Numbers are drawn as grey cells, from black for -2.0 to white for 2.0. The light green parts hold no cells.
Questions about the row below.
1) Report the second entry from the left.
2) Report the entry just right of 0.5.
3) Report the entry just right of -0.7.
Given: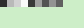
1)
0.9
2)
-0.7
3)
0.3
